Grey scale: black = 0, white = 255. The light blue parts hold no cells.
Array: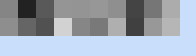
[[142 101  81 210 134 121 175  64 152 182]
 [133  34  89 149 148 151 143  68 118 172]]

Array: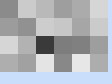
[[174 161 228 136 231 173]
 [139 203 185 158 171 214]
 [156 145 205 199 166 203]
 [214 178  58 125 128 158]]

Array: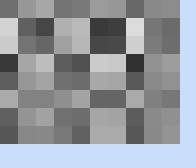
[[ 86 135 136 120  97 170 170  87 137 148]
 [110 151 167 115 121 155 151 104 137 140]
 [211  96  70 175 186  58  62 220 118 107]
 [203 115 102 160 183  71  73 207 123 109]
 [ 57 166 189  93  80 203 200  49 146 157]
 [ 94 150 164 112 108 168 165  89 138 145]
 [170 130 130 143 163 101 101 170 128 119]
 [ 96 148 162 113 109 166 163  92 138 144]]

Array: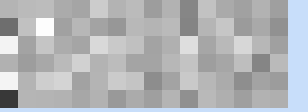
[[ 56 181 180 178 167 178 153 171 159 180 144 185 175 159 178 175]
 [180 186 188 171 165 204 179 187 157 178 134 194 170 161 178 159]
 [110 193 253 161 183 163 151 184 180 186 132 181 198 155 169 145]
 [243 163 197 172 165 217 201 192 163 176 222 166 185 215 183 160]
 [177 157 168 186 209 179 188 164 164 183 195 158 166 190 133 186]
 [244 180 206 212 162 180 203 196 141 163 201 183 171 142 163 156]]

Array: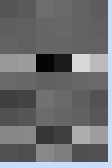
[[ 81  78 136 126  79  80]
 [ 86  90 109 105  98  93]
 [ 95  96 102 104  98  96]
 [ 99  96 102 101  98  98]
 [152 156   5  26 215 187]
 [105 103  97  99 103 105]
 [ 64  67 113 106  95  83]
 [ 81  86 107 102  97  87]
 [135 136  54  63 174 157]]

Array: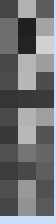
[[ 70 146  89]
 [ 69 177  92]
 [110  31 164]
 [111  35 209]
 [ 71 181 157]
 [ 76 183  77]
 [ 53  57  58]
 [ 73 178 159]
 [ 56 184  84]
 [ 80 116 102]
 [ 60  72  94]
 [ 79 153  80]]

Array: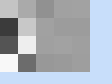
[[248 108 152 154 158]
 [196 170 145 161 162]
 [ 59 200 161 156 156]
 [ 84 238 160 162 159]]

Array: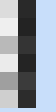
[[207  44]
 [220  41]
 [239  35]
 [185  52]
 [235  36]
 [159  59]]

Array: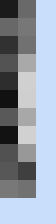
[[120 113]
 [ 27 105]
 [104 119]
 [ 49 113]
 [ 83 169]
 [ 45 208]
 [ 17 207]
 [ 89 168]
 [ 18 209]
 [ 81 152]
 [ 87  63]]
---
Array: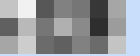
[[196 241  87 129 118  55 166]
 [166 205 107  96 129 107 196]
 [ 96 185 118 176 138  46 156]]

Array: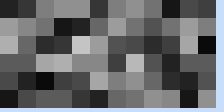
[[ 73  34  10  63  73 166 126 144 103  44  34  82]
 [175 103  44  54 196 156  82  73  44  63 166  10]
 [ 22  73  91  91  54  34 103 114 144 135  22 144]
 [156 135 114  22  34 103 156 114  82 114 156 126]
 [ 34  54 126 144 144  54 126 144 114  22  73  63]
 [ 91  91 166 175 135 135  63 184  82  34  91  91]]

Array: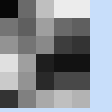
[[224 159  30  18  18]
 [202 147  41  72  72]
 [147 116 137  61  51]
 [116  95 159 106  95]
 [ 51 128 169 191 179]
 [  8 106 191 236 236]]

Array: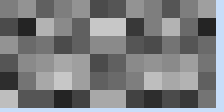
[[190  85  85  36  66 168 168  66  45  75  56 116]
 [126 147  96 126 147  75  85 147 126  85 126 159]
 [147 106 116  75  96 138 138  85  75 116  85 106]
 [ 85 138 147 168 159  75  96 138 147 138 159 116]
 [ 45 116 168 199 159  96 106 126 190 168 179  96]
 [ 75  36 179 138  96 199 199  56 126 179 106  36]]

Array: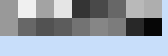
[[153 103  82  92 115 134 124  40   6]
 [153 240 163 229  52  73 103 185 174]]

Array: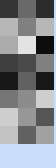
[[172 227  13]
 [ 24  97  24]
 [ 54 106  44]
 [206 151  85]
 [ 63  74 128]
 [194  97 161]
 [183 128 183]
 [118 140 206]]

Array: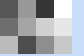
[[ 87 153  54 254]
 [187  77 142 199]
 [110 165 208 231]]
